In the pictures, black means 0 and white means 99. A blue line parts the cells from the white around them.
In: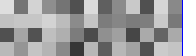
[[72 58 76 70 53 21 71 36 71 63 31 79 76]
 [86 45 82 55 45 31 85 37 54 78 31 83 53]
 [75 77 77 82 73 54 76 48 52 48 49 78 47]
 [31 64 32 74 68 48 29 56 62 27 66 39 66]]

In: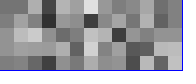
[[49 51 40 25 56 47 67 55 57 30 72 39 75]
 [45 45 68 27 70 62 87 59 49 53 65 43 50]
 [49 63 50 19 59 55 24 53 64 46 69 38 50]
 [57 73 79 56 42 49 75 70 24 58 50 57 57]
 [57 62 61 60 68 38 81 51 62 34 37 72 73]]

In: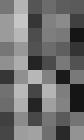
[[27 61 63 43 16 57]
 [46 70 33 42 36 35]
 [60 77 21 50 54 25]
 [60 71 30 49 47  8]
 [46 59 32 42 37 20]
 [56 67 14 29 47 32]
 [21 56 71 50 10 47]
 [44 72 27 70 49  8]
 [42 68 14 62 51  8]
 [25 54 28 46 35 45]]

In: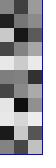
[[51 27 75]
 [52 25 60]
 [13 46 54]
 [78  9 35]
 [27 51 65]
 [90 79 91]
 [49 50 19]
 [27 53 66]
 [89  6 56]
 [90 83 92]
 [10 78 33]]

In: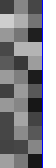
[[62 47  9]
 [24 52 27]
 [80 68 45]
 [59 46 12]
 [28 70 70]
 [35 22 61]
 [60 49 11]
 [25 60 34]
 [59 52  9]
 [27 64 26]
 [27 54 34]
 [26 27 52]]

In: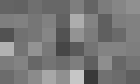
[[42 47 54 65 56 77 22 44 42 37]
 [39 38 43 40 40 49 39 48 52 56]
 [49 50 46 50 38 67 51 37 49 50]
 [32 44 46 52 32 57 48 37 41 50]
 [69 45 57 47 27 35 45 51 51 49]
 [48 51 40 45 42 49 37 55 40 45]]

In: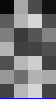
[[26 71 83 26]
 [ 3 65 29  7]
 [36 70 83 30]
 [49 23 33 51]
 [70 25 26 31]
 [31 71 80 25]
 [59 43 69 66]]

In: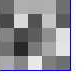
[[66 52 90 49 43]
 [41 68 67 68 43]
 [28 84 32 76 35]
 [51 28 36 56 87]
 [44 16 47 65 88]]
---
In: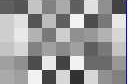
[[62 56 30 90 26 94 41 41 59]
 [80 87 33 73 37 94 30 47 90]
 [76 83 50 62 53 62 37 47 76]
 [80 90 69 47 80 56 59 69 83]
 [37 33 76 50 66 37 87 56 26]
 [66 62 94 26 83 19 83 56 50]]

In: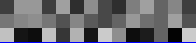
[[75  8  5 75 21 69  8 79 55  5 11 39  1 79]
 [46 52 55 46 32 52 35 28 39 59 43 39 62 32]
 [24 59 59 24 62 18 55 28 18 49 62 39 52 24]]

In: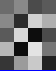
[[35 84  5 29]
 [42 53 29 35]
 [21 60 78 13]
 [53 17 81 68]
 [71  5 88 46]]

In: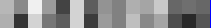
[[68 20 82 46 36 82 23 60 50 74 53 64 30 16 33]
 [71 53 93 60 26 82 36 57 50 68 64 78 40 43 40]]

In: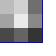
[[28 39 20]
 [73 81 43]
 [63 91 53]]

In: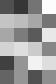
[[39 58 31 55]
 [65 48 35 90]
 [31 21 45 98]
 [76 73 65 45]
 [82 86 79 52]
 [25 58 94 86]]
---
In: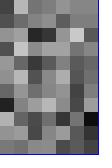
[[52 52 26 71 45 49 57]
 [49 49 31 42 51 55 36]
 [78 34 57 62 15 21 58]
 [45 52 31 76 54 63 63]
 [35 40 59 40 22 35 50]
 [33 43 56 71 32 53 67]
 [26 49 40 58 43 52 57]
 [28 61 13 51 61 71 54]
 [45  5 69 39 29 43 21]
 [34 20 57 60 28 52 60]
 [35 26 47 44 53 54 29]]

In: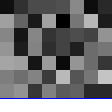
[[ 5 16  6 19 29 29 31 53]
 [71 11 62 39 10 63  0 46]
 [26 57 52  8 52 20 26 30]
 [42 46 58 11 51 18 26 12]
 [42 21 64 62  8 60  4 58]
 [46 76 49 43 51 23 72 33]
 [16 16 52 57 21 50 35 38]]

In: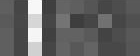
[[30 34 37 27 96 25 39 37 33 27]
 [27 31 35 28 83 27 45 24 27 44]
 [30 34 37 27 95 25 38 38 35 26]
 [28 33 37 27 81 27 39 34 39 28]]

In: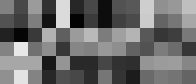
[[59 74 50 28 60 19 85 15 28  5 32 34 80 56]
 [46 65 32 24 49  7 85  1 23  5 25 29 79 39]
 [24 47 13  2 22 69 37 60 72 48 62 70 34 21]
 [42 21 51 90 44 55 21 52 50 59 55 38 32 48]
 [61 52 65 65 65  9 58 16 16 27 19 18 58 60]
 [45 39 56 88 51 15 31 28 17 46 20 11 41 47]]

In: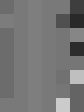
[[47 24 42 47 49 47]
 [31 16 48 47 49 47]
 [46 52 42 47 49 47]
 [46 17 42 47 49 47]
 [46 46 42 47 49 47]
 [44 74 42 47 49 47]
 [46 39 42 47 49 47]
 [79 39 47 47 49 47]]

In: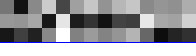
[[56 67 46  7 53 79 27 62 77 57 71 77 53 58]
 [63 81 59 58 65  9 89 11 20  7 26 24 90 65]
 [14 19  9 25 13 53 99 50 60 51 58 70 40  5]]

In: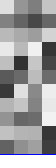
[[49 76 86 58]
 [28 40 50 39]
 [61 82 72 66]
 [93 21 90 72]
 [77 27 74 19]
 [73 42 35 41]
 [53 92 22 87]
 [51 90 70 76]
 [42 94 57 40]
 [69 21 75 70]
 [62 24 38 56]]

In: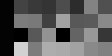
[[51 31  1 26 22 20 30 17]
 [35 53  1 48 47 25 63 34]
 [59 21  1  0 34 57  0 39]
 [53 50  1 81 48 67 66 63]]
